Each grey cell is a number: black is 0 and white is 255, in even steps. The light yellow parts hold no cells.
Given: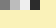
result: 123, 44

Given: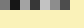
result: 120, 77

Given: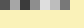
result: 83, 120

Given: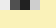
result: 236, 206

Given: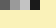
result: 93, 26

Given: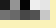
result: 25, 199

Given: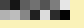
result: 65, 3

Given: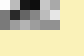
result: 252, 145

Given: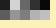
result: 30, 191

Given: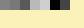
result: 130, 68
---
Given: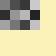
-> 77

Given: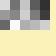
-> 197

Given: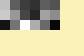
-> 49

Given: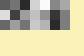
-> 250

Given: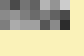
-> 180

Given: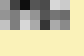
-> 75

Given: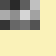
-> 41

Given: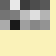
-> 59

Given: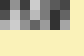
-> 123

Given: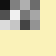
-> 128
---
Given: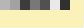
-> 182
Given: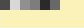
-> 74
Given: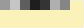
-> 154
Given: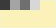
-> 58
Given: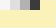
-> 246
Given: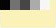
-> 4
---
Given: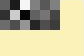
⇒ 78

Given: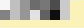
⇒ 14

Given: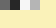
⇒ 246

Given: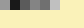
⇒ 112

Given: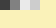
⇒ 234

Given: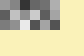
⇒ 164

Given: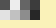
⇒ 141

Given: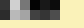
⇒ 53

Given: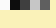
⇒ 198

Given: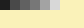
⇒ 163
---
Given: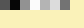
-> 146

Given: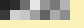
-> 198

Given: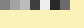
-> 187

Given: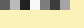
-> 33

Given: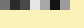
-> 73

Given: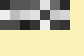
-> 30

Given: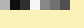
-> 47

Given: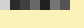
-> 64

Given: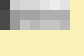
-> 196
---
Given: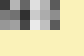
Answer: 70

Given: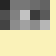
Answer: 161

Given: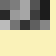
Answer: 50

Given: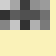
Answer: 49

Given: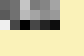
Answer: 1

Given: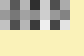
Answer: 182

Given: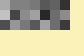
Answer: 120
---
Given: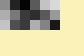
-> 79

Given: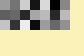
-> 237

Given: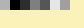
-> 45

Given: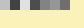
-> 225

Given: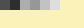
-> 46

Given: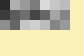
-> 198

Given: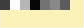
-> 182
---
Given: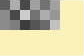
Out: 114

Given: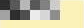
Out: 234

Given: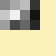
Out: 240

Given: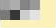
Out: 55

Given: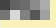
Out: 129

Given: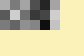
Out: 57

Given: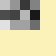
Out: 67

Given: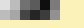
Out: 37

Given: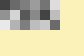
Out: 137

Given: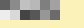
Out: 87
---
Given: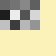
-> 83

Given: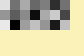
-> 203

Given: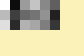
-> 146

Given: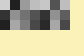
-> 145

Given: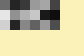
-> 25

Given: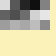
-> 210
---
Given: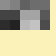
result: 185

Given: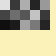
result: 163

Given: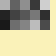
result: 132

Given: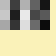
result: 221

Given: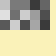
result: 78

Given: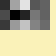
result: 194

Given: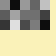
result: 74
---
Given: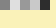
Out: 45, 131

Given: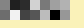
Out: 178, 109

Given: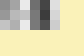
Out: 223, 195

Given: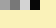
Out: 7, 161

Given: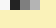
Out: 180, 247

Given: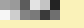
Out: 35, 246

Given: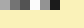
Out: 27, 169
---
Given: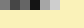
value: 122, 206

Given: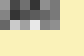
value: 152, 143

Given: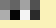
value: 120, 42

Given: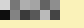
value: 213, 68

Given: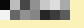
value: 8, 91

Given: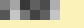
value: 128, 196
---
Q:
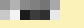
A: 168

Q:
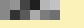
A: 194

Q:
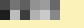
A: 105

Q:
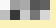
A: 97

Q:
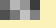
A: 60

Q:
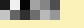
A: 79

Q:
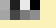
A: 1
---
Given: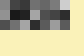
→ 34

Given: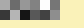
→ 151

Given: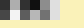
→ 49

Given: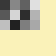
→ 45

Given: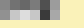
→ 104

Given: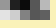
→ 11

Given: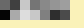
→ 200

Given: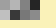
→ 130
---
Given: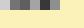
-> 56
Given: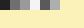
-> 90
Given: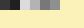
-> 120
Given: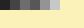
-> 148
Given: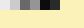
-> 12
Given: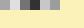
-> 199
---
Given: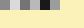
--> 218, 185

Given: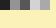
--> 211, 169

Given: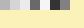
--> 245, 235

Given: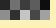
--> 197, 161

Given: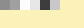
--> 252, 230

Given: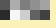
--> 246, 206
